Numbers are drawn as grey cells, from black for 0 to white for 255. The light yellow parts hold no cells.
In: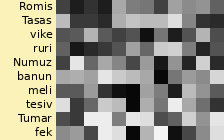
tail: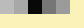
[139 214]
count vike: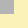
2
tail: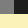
[187 147 90]
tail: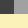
[139 147 97]
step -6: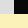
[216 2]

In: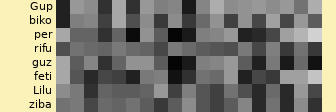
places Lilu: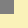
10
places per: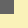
2 3 5
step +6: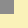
[146]
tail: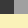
[160 195]
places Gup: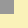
2 7 15 17

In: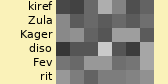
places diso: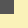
2 3 5
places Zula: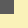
2 4 6

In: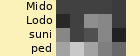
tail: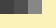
[34]
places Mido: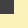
1 2 3 4
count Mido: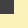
4
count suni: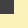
1

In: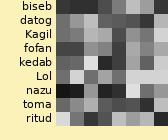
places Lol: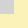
2 6 7 8
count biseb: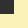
2

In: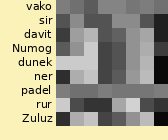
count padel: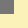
3
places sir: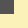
1 3 4 7
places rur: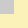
1
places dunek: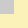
1 2 3
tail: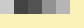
[9]
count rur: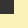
3

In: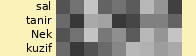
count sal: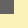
1
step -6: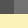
[77 108]
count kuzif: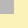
1

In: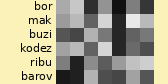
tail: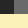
[78]
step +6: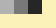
[184 126 44]
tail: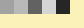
[106 78]

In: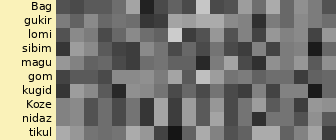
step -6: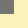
[110]
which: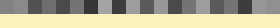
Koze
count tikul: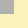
0

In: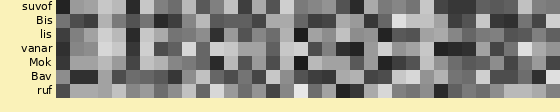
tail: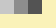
[62 55 170 178 69 77 199 215 147 178 116 109 207 77 77 109 48 223]
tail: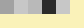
[128 109 185 89 128 193 62 170 83 207 122 134 147 83 42 170 122 134 116 199 69 55 55 96 89 96 193 128 122]
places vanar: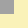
14 15 26 31
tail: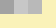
[42 199 128 109 185 89 128 193 62 170 83 207 122 134 147 83 42 170 122 134 116 199 69 55 55 96 89 96 193 128 122]
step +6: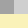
[168 213]
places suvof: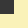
29 30

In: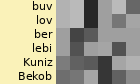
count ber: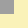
4
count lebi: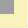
3

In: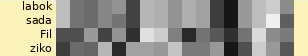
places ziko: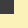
1
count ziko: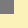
2
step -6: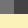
[109 61]

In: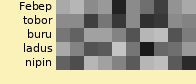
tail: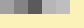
[90 42]
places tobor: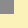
1 2 6 9

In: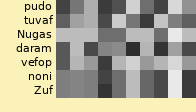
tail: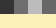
[73 233 59]
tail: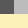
[73 132 139 46 181 52 161 73]
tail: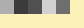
[67 215 145]
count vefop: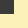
1
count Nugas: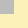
6
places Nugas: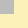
1 2 3 6 7 10
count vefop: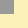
3

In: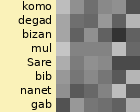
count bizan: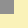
1
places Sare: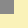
4

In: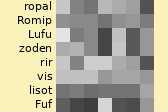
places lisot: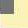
1 4 5 6
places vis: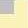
1 2 3
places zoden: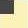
4

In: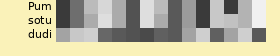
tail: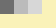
[171 82 222 187 89 155 58 200 58 179 240]
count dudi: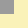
0
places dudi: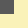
5 9 15
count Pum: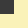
3
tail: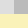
[89 155 58 200 58 179 240]

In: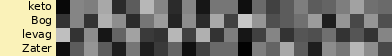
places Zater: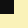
1 10
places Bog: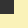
1 3
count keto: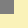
3
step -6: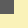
[86]
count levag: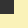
6

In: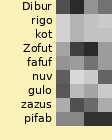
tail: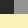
[114]
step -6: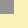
[142]
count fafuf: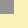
1
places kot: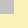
3 4
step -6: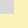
[210]
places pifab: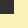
3 4
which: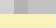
kot

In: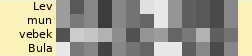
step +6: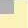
[184]
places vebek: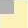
4 11
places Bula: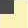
12
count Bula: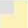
0
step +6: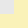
[238]
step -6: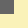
[95]
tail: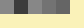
[232 149 95 88 74 135]

